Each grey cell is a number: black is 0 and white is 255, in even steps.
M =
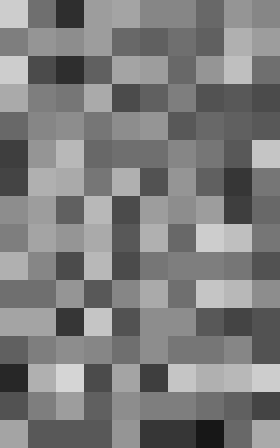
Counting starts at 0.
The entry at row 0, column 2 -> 46
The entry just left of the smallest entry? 54
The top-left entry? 205
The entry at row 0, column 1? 111
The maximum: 213
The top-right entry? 134
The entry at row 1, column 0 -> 126
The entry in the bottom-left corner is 164
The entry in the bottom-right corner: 170
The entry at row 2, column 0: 205
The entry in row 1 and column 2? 141
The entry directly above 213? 141
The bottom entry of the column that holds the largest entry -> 88
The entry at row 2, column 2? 46
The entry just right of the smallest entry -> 104
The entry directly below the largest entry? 157
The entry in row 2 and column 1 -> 75
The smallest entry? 23

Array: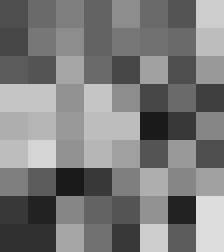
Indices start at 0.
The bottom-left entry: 48
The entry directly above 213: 182
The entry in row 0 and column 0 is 78
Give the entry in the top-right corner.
205
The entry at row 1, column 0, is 70
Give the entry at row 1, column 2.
140
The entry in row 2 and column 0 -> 92
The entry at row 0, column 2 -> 127
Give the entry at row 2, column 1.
84
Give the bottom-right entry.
220

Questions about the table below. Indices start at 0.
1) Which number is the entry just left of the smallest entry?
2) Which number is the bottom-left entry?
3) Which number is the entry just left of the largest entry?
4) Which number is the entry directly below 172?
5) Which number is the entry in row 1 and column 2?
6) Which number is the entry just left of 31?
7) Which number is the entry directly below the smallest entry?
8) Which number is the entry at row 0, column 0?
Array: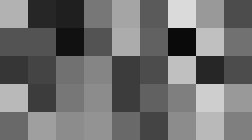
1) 97
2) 105
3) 90
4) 60
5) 17
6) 38
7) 192
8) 178

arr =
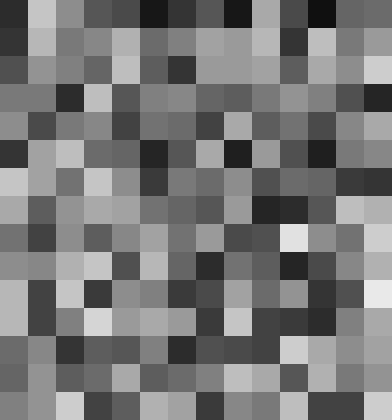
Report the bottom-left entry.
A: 128
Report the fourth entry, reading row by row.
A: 86
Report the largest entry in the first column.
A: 197
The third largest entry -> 213
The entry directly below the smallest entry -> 190
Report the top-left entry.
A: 44
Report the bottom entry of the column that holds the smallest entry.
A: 66
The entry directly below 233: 169
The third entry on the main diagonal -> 128
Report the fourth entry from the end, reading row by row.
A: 190
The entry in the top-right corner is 107
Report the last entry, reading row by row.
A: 205
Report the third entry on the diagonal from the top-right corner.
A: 169
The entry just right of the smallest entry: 101
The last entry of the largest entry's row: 233
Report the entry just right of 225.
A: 141
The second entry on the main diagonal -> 183
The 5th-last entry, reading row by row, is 121
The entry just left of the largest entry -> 80
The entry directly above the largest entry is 177
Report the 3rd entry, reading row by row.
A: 141
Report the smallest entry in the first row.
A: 16
